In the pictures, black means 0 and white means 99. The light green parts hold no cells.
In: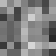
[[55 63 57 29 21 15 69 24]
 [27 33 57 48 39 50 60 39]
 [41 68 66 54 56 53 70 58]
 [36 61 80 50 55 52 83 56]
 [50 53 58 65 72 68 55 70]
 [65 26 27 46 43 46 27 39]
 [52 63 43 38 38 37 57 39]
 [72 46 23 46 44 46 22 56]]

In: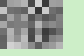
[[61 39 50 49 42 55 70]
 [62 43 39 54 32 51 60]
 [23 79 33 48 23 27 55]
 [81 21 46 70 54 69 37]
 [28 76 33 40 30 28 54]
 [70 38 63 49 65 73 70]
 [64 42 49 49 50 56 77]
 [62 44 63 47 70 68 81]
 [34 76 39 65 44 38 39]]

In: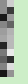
[[80 23 60 39 69 72 72 91 18 86 57]
 [55 55 10 52 61 64 15 47 37 51  9]]

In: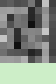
[[25 30 34 31 29 28 27 25 33]
 [75 55 60 58 77 35 65 61 65]
 [20 36 27 27 51 44 54 20 44]
 [46 16 15  6 52 53 47 14 30]
 [32 59 42 43 50 36 43 31 67]
 [30 57 46 45 18 17  6 33 59]
 [36 62 20 32 51 49 51 34 61]
 [33 61 64 58 41 76 47 43 60]]

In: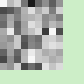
[[58 81 49 64 29 71 83 64 72 85]
 [37 49 60 72 96 81 87 72 67 76]
 [55 79 54 56 23 79 80 67 76 88]
 [40 67 75 79 85 43 47 78 78 32]
 [10 86 70 86 75 50 52 91 96 43]
 [46 69 67 63 65 35 31 70 72 27]
 [82 47 50 39 41 78 78 40 35 81]
 [72 35 64 67 91 56 65 63 55 57]
 [96 29 46 41 66 62 59 39 28 64]]

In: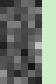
[[14 48 25 21 37 45 75 44 56 33 30 14]
 [39 45 41 50 31 38 43 37 32  8 41 19]
 [41 30 36 26 28 26 27 11 24 30 28 42]
 [28 31 23 48 32 33 27 34 48 37 16 50]
 [16 38 37 48 37 51 32 37 31 26 25 30]
 [15 27 41 22 26 22 13 23 32 33 57 45]]

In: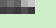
[[77 22]
 [68 30]
 [38 22]
 [45 26]
 [37 24]]

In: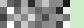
[[11 92 45 96]
 [54 16 59 27]
 [53 47 55 56]
 [76 51 29 53]
 [57 40 50 41]
 [17 56 84 53]
 [65 71 53 78]
 [30 43 72 43]
 [39 97 57 99]
 [76 41 25 43]]

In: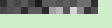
[[18 31]
 [43 20]
 [42 53]
 [32 82]
 [36 33]
 [33 71]
 [37 63]
 [35 16]
 [11 35]
 [25 35]
 [35 17]
 [28 35]
 [33 32]
 [19 28]]
